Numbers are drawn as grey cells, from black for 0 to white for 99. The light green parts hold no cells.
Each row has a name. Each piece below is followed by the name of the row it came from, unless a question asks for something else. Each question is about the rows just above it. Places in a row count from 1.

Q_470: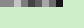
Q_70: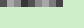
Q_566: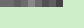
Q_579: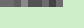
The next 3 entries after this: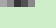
[65 48 26]
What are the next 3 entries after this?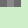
[32 37 26]
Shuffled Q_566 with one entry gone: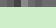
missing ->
[32]
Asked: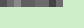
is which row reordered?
Q_566

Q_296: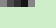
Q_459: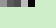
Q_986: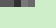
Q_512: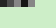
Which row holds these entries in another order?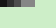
Q_296
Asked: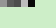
Q_459
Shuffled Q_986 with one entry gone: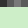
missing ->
[41]
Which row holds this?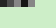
Q_512

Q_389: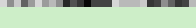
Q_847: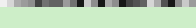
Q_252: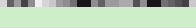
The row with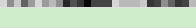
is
Q_389
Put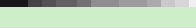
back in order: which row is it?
Q_252
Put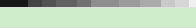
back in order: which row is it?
Q_847
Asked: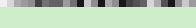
Q_847
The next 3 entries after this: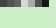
[55 78 60]
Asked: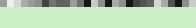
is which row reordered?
Q_847
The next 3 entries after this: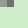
[ 9 78 55]

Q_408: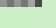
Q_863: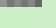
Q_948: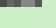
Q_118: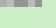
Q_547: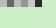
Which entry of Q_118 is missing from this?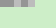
[68]
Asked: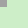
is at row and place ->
Q_408, 5
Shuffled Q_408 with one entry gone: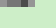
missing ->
[63]

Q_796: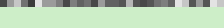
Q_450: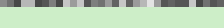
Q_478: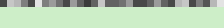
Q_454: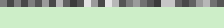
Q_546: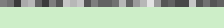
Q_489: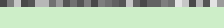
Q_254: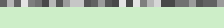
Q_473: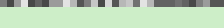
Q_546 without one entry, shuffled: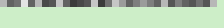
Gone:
[66]
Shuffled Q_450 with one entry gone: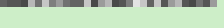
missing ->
[54]
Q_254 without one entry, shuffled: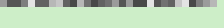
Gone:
[83]
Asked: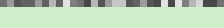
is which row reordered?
Q_254

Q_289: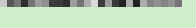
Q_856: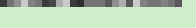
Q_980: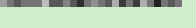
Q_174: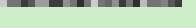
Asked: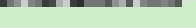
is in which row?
Q_856
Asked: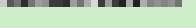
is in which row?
Q_289
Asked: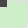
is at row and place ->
Q_856, 8
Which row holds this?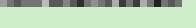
Q_980
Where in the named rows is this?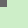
Q_174, 16

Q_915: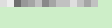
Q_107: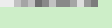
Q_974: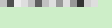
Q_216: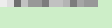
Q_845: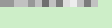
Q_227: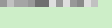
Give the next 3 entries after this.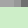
[43 86 59]
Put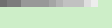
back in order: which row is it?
Q_216
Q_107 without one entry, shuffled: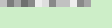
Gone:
[59]
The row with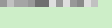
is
Q_227
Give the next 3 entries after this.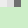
[75 59 59]
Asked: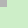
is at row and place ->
Q_216, 10
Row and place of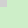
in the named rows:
Q_974, 13

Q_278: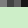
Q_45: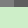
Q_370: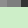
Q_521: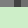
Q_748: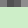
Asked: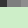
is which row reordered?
Q_370
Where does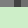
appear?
Q_521
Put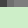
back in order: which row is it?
Q_521
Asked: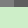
Q_45
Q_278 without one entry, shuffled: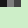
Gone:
[37]
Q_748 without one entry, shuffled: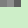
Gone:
[32]
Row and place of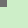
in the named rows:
Q_521, 4

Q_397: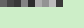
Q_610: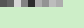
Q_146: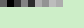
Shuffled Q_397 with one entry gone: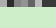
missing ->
[27]
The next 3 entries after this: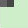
[22 51 17]
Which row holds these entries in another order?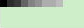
Q_146

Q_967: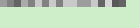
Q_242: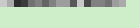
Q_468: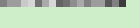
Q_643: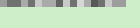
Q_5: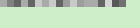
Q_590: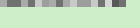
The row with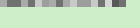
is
Q_590
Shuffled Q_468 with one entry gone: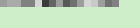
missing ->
[55]
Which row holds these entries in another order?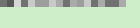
Q_590
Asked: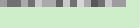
Q_643
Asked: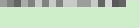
Q_967

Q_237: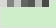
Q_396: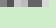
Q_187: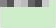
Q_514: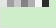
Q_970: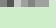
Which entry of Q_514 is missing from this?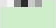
[68]
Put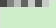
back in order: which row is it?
Q_187
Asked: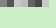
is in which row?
Q_187

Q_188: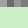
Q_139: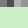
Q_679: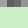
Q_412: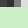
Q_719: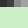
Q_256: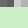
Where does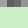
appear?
Q_679
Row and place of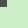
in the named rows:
Q_139, 2
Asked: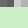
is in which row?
Q_256

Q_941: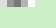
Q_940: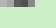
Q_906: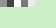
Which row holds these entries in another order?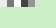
Q_906
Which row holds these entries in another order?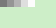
Q_941
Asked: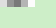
Q_941
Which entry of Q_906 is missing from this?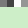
[92]
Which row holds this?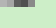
Q_940
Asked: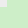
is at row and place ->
Q_906, 5

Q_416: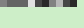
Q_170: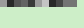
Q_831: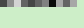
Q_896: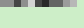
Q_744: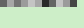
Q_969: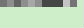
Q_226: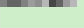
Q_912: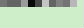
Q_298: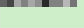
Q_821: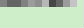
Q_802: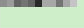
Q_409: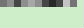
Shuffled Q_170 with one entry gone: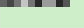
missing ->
[22]
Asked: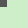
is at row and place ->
Q_170, 3
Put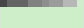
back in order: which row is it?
Q_226
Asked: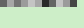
Q_744
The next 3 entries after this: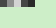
[39 39 60]

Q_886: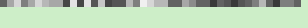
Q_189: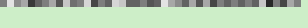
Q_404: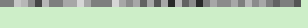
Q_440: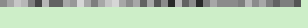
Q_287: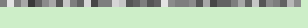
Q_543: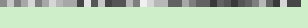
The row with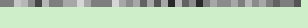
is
Q_404
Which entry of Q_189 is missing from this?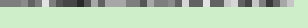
[43]
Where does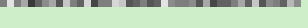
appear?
Q_287
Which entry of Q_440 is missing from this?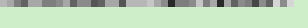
[59]
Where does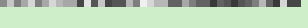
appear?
Q_543
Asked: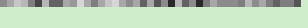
Q_440
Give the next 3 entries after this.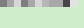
[33 77 27]

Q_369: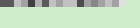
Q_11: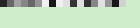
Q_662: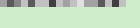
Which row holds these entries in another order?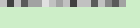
Q_662
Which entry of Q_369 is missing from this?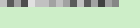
[69]
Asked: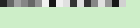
Q_11

